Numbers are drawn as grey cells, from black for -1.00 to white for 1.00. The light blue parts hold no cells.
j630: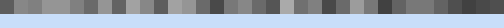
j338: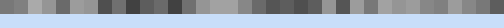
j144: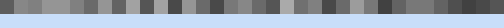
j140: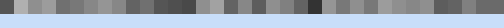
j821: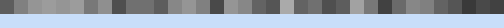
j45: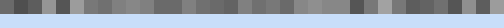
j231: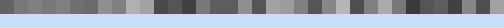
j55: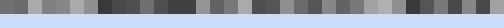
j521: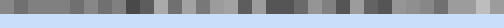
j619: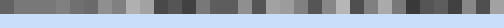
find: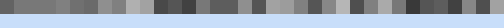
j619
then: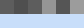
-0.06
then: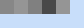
0.06
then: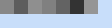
-0.06

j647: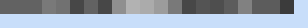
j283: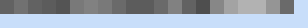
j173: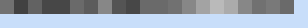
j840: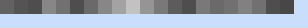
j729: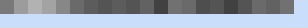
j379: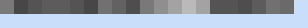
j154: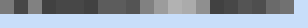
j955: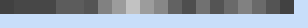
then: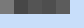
0.01
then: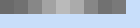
-0.17
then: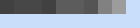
0.40

